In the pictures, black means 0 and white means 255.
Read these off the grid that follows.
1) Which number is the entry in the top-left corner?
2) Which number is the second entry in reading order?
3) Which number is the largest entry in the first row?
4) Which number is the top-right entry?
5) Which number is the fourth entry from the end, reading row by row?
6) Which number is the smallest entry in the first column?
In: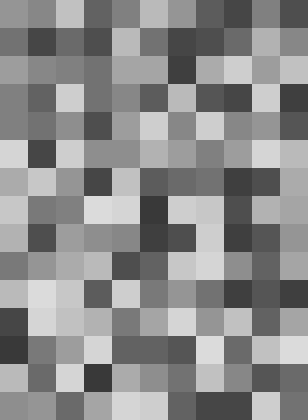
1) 149
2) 135
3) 193
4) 78
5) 70
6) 57

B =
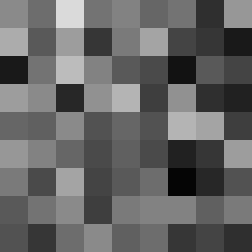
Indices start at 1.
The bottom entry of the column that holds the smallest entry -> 54
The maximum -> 218
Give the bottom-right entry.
47
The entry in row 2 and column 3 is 157
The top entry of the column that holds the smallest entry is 115
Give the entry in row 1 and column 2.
109
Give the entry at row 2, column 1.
172
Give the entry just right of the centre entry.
82
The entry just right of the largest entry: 115
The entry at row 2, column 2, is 89
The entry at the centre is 102
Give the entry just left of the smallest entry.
109
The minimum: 5
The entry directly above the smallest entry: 33
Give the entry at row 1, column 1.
138
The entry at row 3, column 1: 25
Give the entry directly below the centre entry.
96
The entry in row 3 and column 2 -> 115
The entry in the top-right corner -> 151
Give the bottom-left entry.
82

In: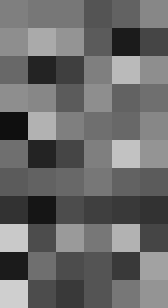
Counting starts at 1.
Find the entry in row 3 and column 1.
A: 104
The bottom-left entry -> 207
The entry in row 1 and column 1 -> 127
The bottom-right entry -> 148
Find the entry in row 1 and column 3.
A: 119
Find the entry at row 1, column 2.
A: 119
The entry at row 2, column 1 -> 142
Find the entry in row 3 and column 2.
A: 35
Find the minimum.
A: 15
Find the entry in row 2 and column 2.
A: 170
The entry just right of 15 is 178

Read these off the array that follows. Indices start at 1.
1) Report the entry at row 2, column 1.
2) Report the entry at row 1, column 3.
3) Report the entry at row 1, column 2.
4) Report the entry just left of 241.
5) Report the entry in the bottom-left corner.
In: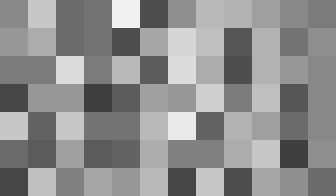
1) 151
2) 107
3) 199
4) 115
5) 70

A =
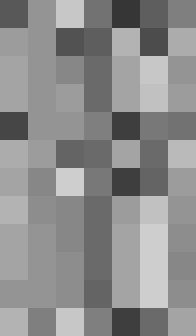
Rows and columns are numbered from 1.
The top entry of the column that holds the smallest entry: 54
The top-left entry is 88
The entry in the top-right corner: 127
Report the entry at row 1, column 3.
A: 199
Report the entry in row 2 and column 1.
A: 156
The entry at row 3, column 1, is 164
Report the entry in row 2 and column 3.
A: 82
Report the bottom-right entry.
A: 164
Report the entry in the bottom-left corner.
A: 179
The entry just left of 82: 148
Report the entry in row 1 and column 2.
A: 148
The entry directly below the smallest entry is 179

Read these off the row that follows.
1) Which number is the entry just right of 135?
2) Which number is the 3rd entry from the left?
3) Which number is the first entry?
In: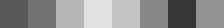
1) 54
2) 182
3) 88

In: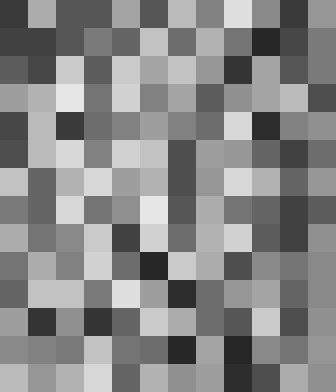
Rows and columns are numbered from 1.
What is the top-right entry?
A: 150
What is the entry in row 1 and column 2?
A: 172
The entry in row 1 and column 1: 58
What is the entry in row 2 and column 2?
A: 65
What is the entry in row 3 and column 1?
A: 93
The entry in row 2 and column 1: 65
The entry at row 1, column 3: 86
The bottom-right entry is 144
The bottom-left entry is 186
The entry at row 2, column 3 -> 86
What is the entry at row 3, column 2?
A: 71

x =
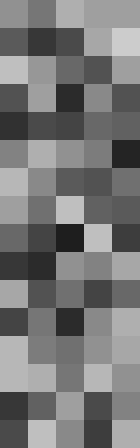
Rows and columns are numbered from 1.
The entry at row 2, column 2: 55
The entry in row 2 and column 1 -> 90
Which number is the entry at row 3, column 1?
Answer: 191
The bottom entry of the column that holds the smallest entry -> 137
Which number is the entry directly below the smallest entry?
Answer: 145
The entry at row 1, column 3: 175
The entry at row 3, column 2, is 151
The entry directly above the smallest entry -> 191
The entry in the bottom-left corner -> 74
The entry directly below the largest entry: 159
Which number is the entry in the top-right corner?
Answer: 159
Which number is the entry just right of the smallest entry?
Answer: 191
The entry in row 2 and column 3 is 74
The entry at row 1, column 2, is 118
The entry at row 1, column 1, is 145
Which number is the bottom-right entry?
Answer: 175
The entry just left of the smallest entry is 68
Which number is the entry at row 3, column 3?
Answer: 104

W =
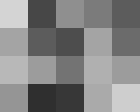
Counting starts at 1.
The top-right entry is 92
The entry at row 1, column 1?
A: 212
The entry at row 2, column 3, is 77
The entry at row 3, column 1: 184
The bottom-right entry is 206
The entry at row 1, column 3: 143

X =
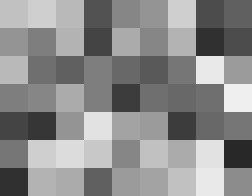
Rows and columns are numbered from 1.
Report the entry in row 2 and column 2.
126
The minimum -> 40
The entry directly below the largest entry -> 118
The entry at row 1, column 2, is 207
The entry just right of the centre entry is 111
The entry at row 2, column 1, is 148
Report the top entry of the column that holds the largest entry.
96
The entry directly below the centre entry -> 163
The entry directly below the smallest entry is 140
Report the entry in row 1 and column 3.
185
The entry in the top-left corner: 193
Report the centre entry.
60
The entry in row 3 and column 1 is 185
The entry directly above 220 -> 148
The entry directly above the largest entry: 155
